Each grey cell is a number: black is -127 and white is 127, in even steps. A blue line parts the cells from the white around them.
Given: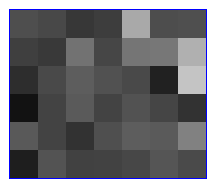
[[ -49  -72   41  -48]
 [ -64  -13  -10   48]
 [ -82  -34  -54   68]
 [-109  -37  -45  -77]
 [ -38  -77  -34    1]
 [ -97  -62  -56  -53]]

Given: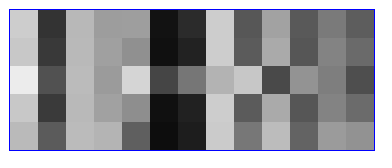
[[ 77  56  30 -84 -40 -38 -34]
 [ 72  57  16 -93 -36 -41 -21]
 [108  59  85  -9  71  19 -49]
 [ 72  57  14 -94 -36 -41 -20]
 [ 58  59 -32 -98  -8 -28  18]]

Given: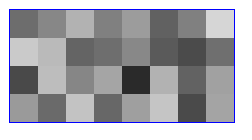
[[-18  50  28   0]
 [ 74 -27   8 -52]
 [-54   6 -85 -29]
 [ 26  67  31 -53]]

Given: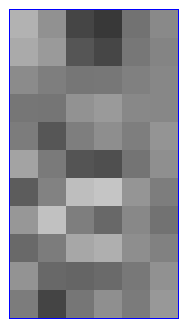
[[ 50 -58 -13]
 [ 42 -42  -8]
 [ 11  -9   0]
 [ -9  18   8]
 [ -3  -1  -1]
 [ 35 -43 -11]
 [-35  62  21]
 [ 23  -1   8]
 [-22  39  14]
 [ 19 -26  -7]
 [ -3  -9  -4]]

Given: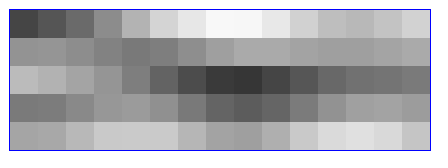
[[-58 -21  51 103 119  81  56  82]
 [ 19  13  -6  14  42  35  31  42]
 [ 59  36  -1 -51 -73 -41 -14  -5]
 [ -5   9  27  -6 -35  -4  32  28]
 [ 37  56  74  54  31  73  96  69]]

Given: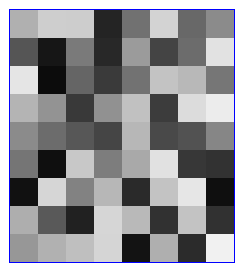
[[  48   77  -14  -23]
 [ -42   -5   27  -19]
 [ 101  -26  -13   56]
 [  52  -70   65   92]
 [  11  -40   55  -45]
 [ -10   72   41  -72]
 [-110    2  -85  102]
 [  46  -94   57   67]
 [  23   63 -108  -84]]
